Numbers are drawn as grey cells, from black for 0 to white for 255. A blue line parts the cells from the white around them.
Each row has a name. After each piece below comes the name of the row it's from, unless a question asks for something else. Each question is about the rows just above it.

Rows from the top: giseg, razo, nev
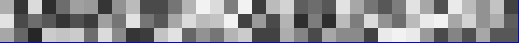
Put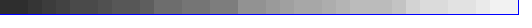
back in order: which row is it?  razo
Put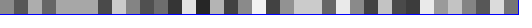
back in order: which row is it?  nev
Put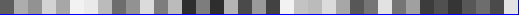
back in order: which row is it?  razo
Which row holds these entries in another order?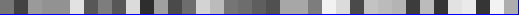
giseg
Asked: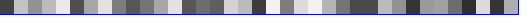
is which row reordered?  giseg

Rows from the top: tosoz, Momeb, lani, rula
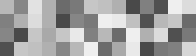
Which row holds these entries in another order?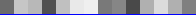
Momeb
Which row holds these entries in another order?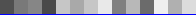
lani
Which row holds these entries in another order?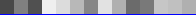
tosoz
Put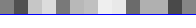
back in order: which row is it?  Momeb
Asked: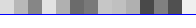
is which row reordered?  tosoz
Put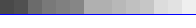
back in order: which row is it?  tosoz
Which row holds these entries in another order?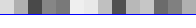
Momeb

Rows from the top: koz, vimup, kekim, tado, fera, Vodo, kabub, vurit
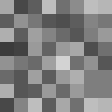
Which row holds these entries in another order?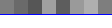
Vodo
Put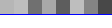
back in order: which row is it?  vurit
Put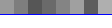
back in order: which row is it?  kekim
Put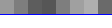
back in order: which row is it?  Vodo
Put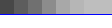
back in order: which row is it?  koz
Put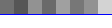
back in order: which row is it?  fera

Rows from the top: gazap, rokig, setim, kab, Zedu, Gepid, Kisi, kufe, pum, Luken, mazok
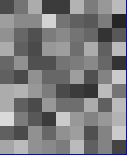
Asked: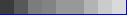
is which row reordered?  pum
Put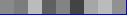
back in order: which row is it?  mazok
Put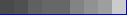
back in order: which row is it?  Gepid
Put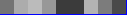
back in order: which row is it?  gazap
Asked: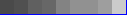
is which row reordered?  Luken
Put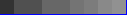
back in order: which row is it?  Zedu
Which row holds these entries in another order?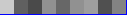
Luken

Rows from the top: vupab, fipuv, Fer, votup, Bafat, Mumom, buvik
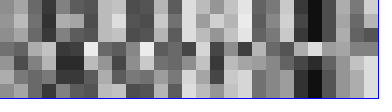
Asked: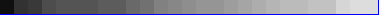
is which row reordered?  buvik
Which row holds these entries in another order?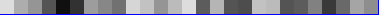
buvik

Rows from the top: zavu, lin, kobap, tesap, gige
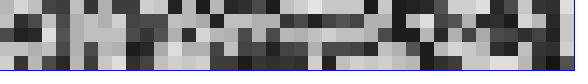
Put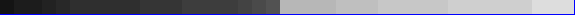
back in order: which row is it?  gige
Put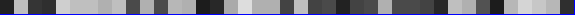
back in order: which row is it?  tesap
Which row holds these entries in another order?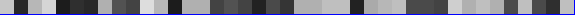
lin
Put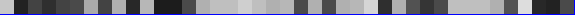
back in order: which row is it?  kobap
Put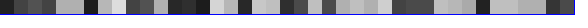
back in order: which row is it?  lin

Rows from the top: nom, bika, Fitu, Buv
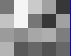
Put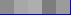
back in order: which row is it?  Fitu
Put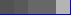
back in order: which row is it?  Buv
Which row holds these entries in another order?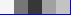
bika

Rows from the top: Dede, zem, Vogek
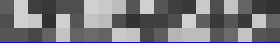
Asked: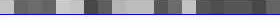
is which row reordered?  Vogek
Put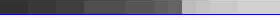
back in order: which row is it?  zem
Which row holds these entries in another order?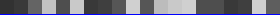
Dede
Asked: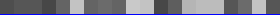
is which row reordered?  Vogek

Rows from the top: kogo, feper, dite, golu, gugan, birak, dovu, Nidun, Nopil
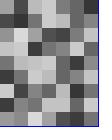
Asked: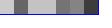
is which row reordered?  Nidun
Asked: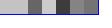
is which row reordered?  Nidun
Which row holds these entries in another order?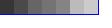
feper
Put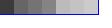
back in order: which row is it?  birak
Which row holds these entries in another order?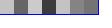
Nidun
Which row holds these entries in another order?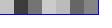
birak
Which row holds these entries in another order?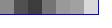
Nopil

